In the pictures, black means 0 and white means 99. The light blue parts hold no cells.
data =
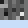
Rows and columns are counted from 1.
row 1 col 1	12
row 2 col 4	40
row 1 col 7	44
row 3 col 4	19
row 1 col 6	24
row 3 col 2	22
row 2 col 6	39
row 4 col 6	89
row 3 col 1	43
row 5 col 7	44
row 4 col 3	33

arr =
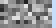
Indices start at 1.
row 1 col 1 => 73
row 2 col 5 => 58
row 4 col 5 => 77
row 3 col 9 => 74
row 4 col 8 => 89
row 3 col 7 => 65
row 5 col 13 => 44
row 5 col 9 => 69
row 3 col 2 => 41
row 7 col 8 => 54
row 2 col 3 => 64
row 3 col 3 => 49
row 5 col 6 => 53
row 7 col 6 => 48
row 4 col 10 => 46
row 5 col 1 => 23
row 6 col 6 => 49
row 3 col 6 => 61
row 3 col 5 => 42
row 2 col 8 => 32
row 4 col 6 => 58
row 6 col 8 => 42
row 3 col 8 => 33
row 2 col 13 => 33
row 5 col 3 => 58
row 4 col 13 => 67
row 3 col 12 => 49

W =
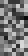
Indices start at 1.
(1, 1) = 47
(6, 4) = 66
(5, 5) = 19
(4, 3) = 72
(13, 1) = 48
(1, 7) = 63
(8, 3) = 72
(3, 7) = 74
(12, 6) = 84
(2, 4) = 41
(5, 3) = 56
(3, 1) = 68
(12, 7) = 75
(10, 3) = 65
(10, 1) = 52
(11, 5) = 68
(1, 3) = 21
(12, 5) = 18
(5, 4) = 42
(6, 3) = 22
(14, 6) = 26
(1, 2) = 68
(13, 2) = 69
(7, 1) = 22
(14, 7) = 70
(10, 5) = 22
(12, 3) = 50
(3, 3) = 35
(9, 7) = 25
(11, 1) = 54

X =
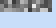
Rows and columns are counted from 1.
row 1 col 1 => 32
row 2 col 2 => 33
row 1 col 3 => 71
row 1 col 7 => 61
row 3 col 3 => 64
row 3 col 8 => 23
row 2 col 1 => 54
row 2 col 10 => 48
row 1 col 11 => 48
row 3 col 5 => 53
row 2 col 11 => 33
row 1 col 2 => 41
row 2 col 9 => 90

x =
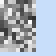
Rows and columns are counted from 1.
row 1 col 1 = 96
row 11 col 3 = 76
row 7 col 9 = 30
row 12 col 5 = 65
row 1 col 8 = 40
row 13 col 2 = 81
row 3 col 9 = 74
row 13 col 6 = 32
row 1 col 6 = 35
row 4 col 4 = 44
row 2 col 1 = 85
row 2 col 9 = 91
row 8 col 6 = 46
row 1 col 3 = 80
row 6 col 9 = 28
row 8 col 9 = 88
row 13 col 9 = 42
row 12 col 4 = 70
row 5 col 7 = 42
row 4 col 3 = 92
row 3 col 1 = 54
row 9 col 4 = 25
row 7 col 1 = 30
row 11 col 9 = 67
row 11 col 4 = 49
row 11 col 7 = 76
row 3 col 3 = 94
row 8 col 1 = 24
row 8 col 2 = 22
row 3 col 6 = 28
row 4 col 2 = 72
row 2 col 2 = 55
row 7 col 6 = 38
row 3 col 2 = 60
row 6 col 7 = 35

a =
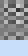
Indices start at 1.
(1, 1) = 48
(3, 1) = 56
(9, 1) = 48
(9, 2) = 62
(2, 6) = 67
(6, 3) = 35
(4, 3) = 35
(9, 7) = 40
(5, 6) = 44
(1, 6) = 63
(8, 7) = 51
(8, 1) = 48
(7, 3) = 54
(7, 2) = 45
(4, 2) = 73
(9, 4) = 41
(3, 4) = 74
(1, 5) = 67
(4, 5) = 81
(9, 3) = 42
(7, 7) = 60

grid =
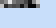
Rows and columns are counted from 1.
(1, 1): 43
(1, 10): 81
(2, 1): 76
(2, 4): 28
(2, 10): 46
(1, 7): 27
